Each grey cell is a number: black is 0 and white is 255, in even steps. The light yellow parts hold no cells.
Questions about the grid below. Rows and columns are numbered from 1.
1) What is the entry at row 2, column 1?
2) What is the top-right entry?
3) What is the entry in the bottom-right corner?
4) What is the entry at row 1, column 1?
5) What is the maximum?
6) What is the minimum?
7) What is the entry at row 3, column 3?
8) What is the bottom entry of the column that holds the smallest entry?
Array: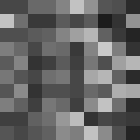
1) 194
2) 43
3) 36
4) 71
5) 202
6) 28
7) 91
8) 139

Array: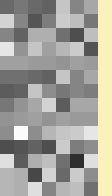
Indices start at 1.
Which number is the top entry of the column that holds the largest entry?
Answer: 119
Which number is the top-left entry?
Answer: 105
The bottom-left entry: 182
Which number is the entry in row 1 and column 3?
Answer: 105
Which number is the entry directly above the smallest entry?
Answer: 125
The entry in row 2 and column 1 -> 211
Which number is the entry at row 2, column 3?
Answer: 84
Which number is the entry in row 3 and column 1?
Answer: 133
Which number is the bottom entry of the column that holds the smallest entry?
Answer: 190
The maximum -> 251
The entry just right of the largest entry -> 141
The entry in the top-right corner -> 167
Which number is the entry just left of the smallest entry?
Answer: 112
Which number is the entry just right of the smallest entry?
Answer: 223
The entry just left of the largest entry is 141
